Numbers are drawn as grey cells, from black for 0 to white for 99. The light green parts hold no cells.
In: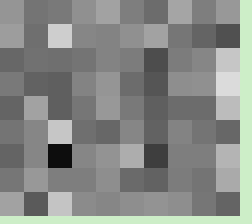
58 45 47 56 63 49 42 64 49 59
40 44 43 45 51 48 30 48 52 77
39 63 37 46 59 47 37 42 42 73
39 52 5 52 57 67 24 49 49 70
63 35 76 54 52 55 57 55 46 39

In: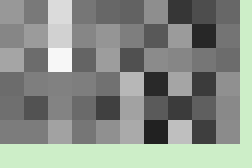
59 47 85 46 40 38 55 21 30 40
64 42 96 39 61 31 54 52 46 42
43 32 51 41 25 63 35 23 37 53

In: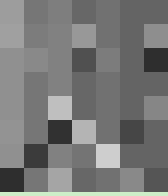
61 46 49 40 44 39 39
56 53 50 31 48 39 18
56 46 74 40 44 39 52
56 23 50 45 80 39 39

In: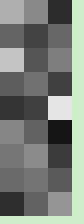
68 53 17
76 33 49
20 25 89
46 54 23
18 38 58

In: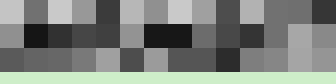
76 44 78 59 23 71 56 78 62 30 69 44 43 21
35 39 40 47 62 30 60 33 33 17 49 52 64 58

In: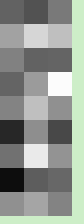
38 32 47
50 38 39
51 74 56
44 91 57
56 64 51

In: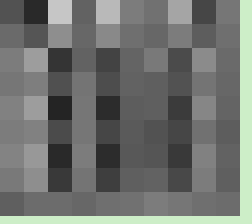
32 16 77 38 72 48 44 64 27 46
48 61 20 38 26 39 47 29 54 41
50 61 14 46 17 36 37 23 52 39
51 59 16 48 17 34 33 22 50 38
37 42 42 40 43 44 48 46 43 42
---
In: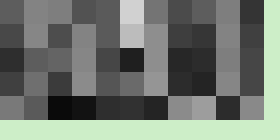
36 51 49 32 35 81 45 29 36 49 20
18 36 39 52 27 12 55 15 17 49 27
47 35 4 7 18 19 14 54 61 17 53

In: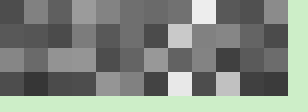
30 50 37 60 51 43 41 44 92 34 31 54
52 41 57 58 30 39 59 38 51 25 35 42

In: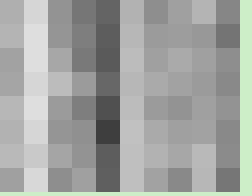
68 83 57 46 39 69 55 62 70 52
63 86 65 47 35 73 62 66 62 55
71 86 60 49 31 73 60 57 62 57
72 78 64 57 36 74 69 65 72 54

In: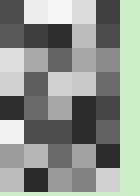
30 92 96 85 25
86 66 39 65 54
18 41 65 17 27
61 71 41 63 17

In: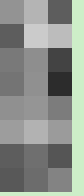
57 70 36
47 55 26
56 58 48
36 43 33

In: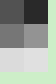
32 16
85 87

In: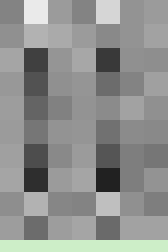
51 91 60 51 83 57 60
64 25 58 65 22 56 55
61 39 50 57 54 63 56
62 30 53 60 33 49 46
55 69 52 51 74 56 49

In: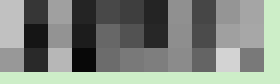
75 21 62 14 28 24 14 56 27 58 64
59 16 71 3 42 47 49 54 39 82 47

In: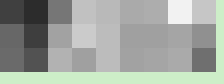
25 17 46 75 72 66 67 94 77
41 32 69 62 73 63 64 66 43
